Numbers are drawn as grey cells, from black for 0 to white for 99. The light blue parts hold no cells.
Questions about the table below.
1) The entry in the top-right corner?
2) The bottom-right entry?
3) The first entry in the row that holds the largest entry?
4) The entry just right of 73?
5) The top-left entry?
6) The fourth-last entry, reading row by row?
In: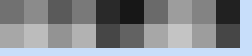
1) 13
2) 27
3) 65
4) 57
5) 44
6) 65

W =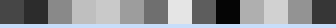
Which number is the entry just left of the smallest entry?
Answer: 36
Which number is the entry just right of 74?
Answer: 78
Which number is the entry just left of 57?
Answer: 81
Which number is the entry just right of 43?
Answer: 89

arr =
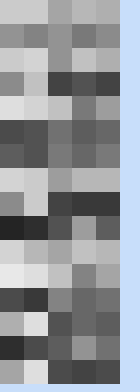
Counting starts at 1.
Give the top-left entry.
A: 79
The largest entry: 90
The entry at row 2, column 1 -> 57
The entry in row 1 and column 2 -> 79
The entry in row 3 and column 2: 82
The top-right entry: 68
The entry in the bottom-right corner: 29
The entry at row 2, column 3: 57
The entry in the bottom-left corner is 64
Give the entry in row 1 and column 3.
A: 64
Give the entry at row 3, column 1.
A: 79
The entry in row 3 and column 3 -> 57
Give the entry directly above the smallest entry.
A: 54

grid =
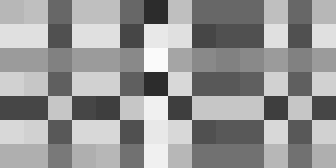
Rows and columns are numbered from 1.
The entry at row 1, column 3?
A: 40
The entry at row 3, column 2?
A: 60
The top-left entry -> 71
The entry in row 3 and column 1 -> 60
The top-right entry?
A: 71
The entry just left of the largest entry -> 53
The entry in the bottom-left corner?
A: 68
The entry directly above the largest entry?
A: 90
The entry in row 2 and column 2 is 87
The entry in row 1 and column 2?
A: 74
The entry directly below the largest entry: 17
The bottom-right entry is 68
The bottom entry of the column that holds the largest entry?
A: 93
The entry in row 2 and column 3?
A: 31
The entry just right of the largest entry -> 64
